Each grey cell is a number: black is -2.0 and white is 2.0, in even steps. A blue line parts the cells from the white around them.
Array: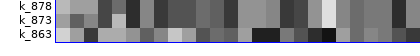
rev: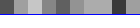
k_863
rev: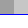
k_863
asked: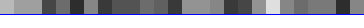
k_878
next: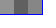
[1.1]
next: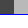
[-1.3]
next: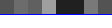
[-1.3]

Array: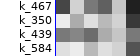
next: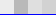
[-0.7]
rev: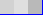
k_584
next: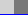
[-0.5]
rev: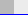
k_584
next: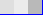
[1.5]

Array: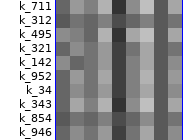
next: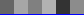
[1.0]
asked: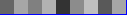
k_343
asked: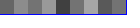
k_321
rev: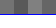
k_312
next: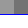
[0.6]

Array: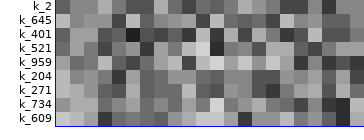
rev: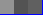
k_271
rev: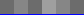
k_734
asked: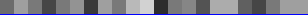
k_521

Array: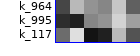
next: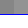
[1.3]
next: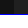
[0.9]
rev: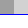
k_995
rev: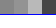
k_964
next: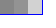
[0.5]

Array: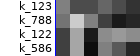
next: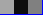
[-0.6]
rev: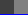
k_788
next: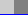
[-1.0]
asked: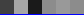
k_122
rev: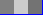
k_788
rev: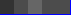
k_123

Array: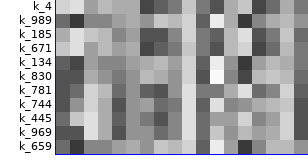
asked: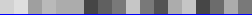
k_4
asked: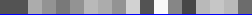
k_830
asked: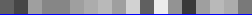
k_134

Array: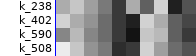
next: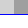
[-0.3]
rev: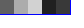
k_402
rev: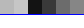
k_590
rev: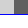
k_238
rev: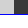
k_508
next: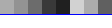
[-0.9]

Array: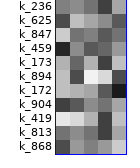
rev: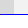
k_894
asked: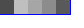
k_625
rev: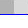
k_419
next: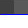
[0.2]
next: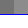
[-0.2]
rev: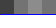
k_813
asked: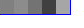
k_236

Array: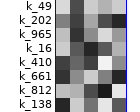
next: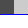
[0.8]
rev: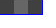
k_410
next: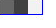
[0.2]
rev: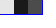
k_812
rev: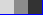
k_965

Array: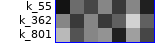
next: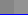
[-1.5]
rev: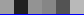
k_801
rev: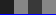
k_55

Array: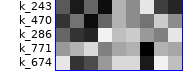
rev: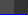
k_674
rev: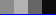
k_470

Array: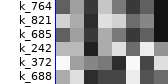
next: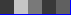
[-1.7]
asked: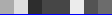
k_688

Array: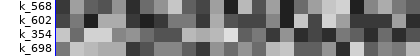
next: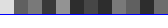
[-1.3]
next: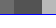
[0.7]
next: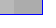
[-1.1]
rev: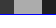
k_602
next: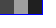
[0.9]
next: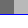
[1.1]

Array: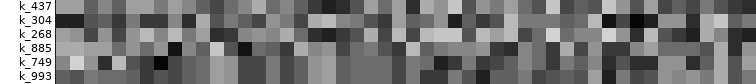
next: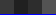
[0.5]
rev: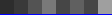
k_437
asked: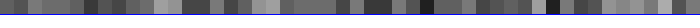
k_993
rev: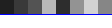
k_268
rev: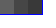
k_749
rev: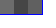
k_437
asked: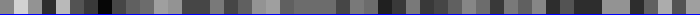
k_749

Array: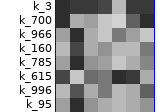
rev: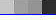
k_785
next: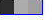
[1.1]
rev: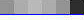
k_95

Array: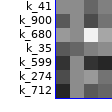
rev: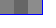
k_41
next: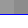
[1.8]
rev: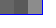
k_712
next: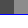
[0.4]

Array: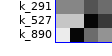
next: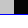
[-1.1]

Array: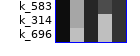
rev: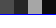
k_583
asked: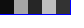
k_314

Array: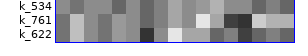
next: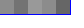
[0.0]
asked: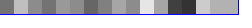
k_761
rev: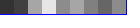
k_761
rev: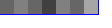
k_622
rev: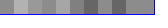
k_534
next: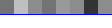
[1.6]

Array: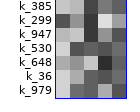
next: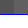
[-0.7]
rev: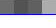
k_36
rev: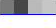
k_385
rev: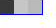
k_947

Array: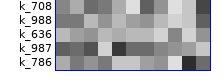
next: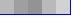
[1.1]
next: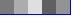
[1.5]
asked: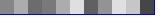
k_708
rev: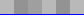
k_988
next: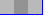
[0.5]
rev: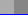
k_708

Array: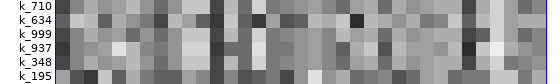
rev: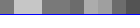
k_195
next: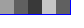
[-1.1]
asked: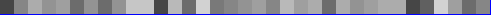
k_999

